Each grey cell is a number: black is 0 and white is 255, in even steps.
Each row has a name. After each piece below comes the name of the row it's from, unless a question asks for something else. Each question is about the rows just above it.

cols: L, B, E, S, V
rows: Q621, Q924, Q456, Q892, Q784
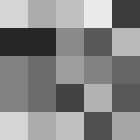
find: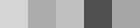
Q784
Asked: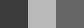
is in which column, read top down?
V
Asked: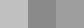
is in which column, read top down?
E
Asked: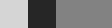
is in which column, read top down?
L
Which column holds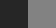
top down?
L
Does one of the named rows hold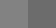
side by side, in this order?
yes

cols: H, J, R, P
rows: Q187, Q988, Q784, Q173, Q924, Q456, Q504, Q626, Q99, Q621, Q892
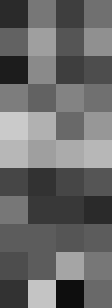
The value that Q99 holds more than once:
[92]
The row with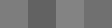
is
Q173
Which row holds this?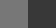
Q626

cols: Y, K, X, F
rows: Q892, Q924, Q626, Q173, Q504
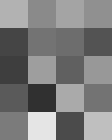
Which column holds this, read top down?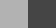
Y
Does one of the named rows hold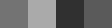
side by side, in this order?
no

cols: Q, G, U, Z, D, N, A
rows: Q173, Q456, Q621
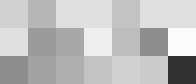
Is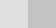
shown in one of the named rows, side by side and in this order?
yes
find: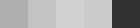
Q621
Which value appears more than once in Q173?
[224]
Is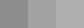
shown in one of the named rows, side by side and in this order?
yes
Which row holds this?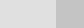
Q173

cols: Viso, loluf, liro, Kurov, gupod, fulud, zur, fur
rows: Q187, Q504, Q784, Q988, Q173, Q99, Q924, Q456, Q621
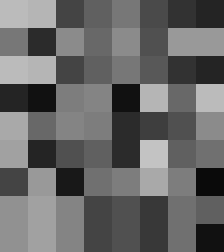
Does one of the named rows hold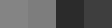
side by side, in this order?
yes
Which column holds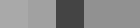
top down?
Viso
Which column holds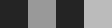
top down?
fur
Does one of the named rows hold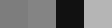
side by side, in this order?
yes

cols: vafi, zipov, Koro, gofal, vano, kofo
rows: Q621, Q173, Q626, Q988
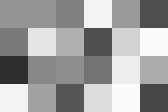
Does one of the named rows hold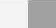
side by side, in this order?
yes
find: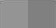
Q621
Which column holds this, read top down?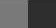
vafi
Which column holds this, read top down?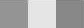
zipov

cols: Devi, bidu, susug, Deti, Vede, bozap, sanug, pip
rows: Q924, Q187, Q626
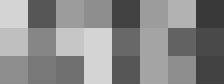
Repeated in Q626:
[142]
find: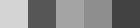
Q626

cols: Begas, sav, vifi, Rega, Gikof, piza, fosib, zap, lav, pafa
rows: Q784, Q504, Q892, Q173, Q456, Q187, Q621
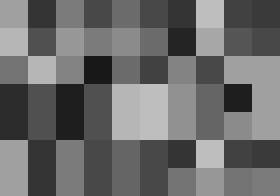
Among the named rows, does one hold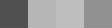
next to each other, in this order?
yes
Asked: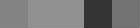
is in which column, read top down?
fosib
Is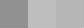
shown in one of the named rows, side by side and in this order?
no
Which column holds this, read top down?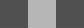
sav
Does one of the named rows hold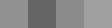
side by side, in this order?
yes

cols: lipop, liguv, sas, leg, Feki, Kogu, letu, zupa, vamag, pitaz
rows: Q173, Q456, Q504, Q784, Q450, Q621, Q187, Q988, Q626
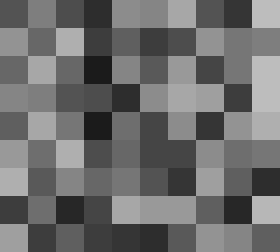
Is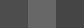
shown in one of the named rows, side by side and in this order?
yes
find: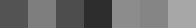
Q173
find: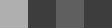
Q456
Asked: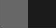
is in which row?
Q504
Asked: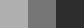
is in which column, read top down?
pitaz
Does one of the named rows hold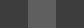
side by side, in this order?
yes
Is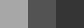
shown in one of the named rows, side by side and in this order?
yes

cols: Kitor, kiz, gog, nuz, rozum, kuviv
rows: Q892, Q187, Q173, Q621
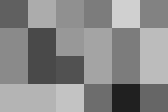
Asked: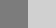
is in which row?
Q892
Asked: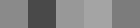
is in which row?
Q187
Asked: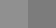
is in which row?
Q892
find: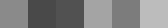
Q173

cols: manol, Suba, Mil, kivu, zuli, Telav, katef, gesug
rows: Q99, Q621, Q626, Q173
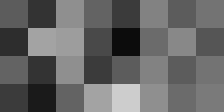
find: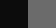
Q621
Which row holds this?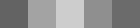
Q173
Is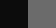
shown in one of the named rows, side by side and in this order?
yes
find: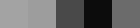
Q621
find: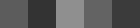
Q99
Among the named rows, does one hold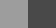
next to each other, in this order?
yes
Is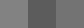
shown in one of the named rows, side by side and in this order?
yes

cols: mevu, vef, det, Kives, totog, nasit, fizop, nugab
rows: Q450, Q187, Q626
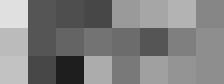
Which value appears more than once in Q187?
[85]
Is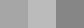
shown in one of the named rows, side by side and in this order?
no
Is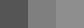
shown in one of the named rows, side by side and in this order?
yes
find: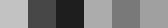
Q626

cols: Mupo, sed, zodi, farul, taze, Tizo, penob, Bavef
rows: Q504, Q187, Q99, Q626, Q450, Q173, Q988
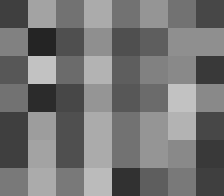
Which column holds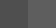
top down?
taze
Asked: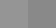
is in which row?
Q173
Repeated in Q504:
[114]
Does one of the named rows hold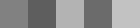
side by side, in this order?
no
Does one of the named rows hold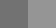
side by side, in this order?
yes
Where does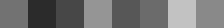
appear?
Q626
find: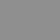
Q187

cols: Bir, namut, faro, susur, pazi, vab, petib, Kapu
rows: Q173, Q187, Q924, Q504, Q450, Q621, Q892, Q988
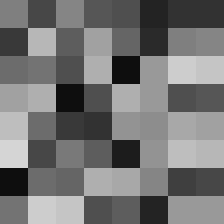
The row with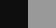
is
Q924
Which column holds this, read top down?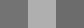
namut
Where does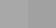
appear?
Q450
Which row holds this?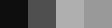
Q504

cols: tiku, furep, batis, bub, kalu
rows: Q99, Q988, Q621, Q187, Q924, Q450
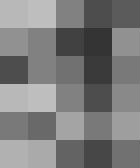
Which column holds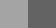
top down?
batis
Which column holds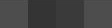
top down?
bub
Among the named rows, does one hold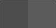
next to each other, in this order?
yes
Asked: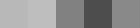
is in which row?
Q187
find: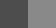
Q187

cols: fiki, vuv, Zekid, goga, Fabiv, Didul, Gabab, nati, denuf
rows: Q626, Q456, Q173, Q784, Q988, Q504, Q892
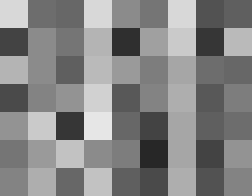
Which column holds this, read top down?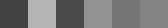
fiki
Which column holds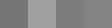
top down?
Didul
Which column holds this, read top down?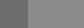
vuv

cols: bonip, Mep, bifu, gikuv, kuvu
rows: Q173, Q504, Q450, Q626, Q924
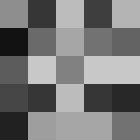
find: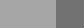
Q924
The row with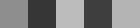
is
Q173
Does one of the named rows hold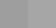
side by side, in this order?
yes
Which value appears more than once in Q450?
[200]
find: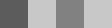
Q450
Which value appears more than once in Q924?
[166]
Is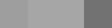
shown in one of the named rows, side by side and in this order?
yes

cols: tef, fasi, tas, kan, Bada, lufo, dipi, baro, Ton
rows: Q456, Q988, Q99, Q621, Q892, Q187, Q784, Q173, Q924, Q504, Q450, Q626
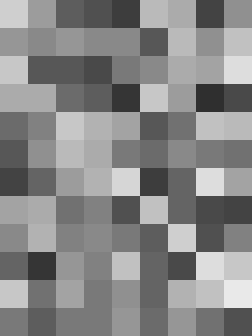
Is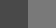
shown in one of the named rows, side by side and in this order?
yes
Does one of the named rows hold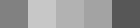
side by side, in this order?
yes
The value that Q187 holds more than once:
[121]

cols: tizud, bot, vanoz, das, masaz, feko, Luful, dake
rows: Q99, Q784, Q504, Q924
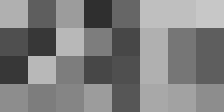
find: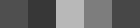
Q784
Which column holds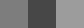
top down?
das

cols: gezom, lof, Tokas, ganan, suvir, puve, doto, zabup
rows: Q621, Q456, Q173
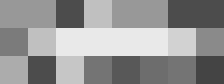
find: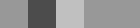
Q621
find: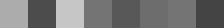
Q173
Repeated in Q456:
[233]
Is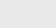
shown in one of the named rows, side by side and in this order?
yes
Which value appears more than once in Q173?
[116]

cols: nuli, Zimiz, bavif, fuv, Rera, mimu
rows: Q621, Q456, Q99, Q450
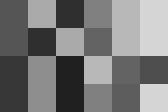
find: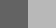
Q456
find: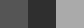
Q456
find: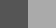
Q621
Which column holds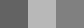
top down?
fuv
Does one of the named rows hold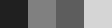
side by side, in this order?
yes

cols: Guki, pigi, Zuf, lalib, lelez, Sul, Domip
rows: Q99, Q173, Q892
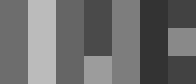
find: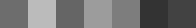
Q892
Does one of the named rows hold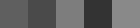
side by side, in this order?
no

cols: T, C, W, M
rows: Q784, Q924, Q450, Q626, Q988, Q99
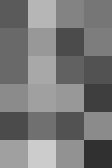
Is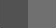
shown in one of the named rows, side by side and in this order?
no
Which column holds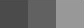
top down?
W
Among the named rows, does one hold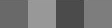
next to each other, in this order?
yes

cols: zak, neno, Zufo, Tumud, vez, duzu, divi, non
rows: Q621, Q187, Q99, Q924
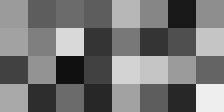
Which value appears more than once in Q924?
[39]
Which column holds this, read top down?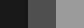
divi
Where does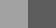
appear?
Q924
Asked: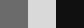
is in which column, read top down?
Zufo

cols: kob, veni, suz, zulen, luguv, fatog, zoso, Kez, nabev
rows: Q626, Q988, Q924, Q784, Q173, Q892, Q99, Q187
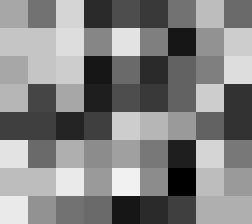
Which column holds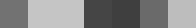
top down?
veni
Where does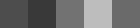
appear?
Q626
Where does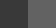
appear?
Q784
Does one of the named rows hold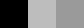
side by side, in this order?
yes
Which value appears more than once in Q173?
[63]
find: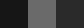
Q924
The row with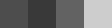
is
Q784

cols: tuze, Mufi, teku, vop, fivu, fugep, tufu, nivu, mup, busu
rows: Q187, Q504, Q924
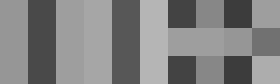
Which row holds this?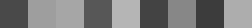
Q924
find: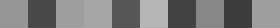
Q187
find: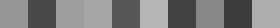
Q924

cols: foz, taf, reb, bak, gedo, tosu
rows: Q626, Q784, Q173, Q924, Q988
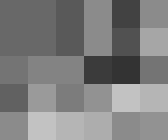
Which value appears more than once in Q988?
[139]
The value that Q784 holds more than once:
[104]
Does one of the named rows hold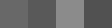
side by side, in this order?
yes
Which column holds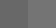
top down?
foz
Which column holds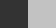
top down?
gedo
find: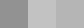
Q924

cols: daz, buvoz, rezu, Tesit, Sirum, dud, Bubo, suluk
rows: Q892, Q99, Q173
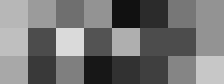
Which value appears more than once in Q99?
[76]
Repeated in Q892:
[147]
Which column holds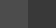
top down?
buvoz
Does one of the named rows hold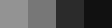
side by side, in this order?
no

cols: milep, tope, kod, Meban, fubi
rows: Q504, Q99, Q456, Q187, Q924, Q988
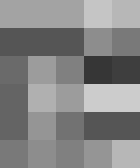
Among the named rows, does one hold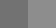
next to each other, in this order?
no
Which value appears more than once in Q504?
[163]
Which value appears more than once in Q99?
[85]
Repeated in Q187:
[204]
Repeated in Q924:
[85]

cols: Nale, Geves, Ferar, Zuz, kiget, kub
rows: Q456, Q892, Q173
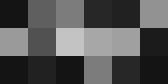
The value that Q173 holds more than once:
[20]
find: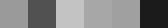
Q892
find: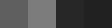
Q456
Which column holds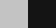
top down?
Ferar
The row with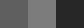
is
Q456
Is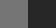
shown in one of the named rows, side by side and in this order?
no

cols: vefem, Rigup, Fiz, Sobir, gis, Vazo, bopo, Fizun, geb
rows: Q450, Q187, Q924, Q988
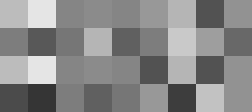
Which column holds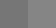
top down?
Fiz
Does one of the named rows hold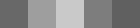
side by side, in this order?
no
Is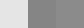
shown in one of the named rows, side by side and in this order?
yes

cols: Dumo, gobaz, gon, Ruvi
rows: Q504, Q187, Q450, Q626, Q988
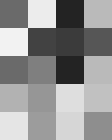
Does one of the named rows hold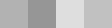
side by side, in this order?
yes
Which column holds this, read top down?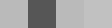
Ruvi

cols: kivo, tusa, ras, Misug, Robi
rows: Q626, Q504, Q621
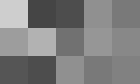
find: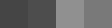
Q626
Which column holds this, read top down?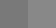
Robi

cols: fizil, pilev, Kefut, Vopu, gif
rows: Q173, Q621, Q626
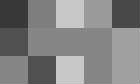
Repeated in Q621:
[134]
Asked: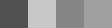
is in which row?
Q626
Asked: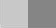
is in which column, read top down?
Kefut
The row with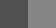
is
Q621
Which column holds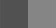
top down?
fizil

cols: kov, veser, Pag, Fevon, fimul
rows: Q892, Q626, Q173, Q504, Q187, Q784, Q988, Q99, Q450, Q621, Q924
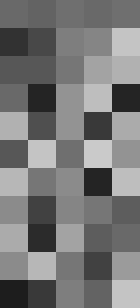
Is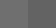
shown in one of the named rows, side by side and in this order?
no
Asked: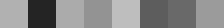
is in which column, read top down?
fimul
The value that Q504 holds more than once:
[36]
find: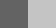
Q924
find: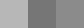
Q988
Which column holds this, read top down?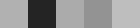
fimul

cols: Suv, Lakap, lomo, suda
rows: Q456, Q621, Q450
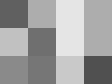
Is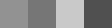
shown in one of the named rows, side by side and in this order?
no
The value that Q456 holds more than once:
[173]
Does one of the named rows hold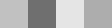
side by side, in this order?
yes

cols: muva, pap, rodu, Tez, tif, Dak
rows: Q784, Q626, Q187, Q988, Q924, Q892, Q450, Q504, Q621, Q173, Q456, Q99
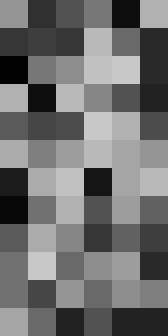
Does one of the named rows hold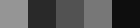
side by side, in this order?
no
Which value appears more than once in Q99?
[34]
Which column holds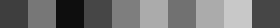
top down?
pap
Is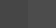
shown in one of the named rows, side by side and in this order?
yes

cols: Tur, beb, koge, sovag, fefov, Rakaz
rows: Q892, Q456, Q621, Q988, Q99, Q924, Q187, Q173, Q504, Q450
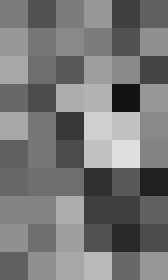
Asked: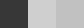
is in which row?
Q99
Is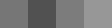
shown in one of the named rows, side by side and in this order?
no

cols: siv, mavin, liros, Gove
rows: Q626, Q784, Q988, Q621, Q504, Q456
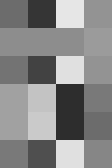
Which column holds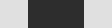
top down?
liros
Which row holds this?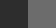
Q504
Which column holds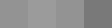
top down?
Gove
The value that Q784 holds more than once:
[141]
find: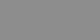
Q784
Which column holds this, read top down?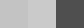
mavin

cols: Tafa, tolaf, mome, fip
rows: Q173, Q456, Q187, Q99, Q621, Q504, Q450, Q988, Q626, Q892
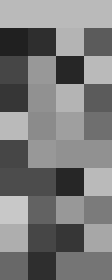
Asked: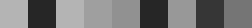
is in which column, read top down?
mome
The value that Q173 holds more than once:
[186]
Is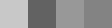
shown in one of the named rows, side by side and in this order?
no
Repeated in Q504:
[145]
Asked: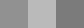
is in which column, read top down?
fip
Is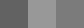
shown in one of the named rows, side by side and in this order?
yes
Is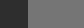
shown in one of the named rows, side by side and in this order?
yes

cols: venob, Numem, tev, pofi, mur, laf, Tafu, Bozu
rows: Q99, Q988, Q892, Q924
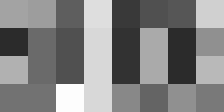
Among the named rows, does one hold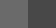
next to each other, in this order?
no
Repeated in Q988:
[43]
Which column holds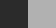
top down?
venob
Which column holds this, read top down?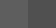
tev

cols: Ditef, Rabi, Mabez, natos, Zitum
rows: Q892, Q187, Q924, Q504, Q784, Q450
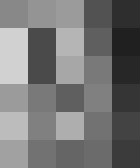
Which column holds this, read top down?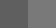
natos
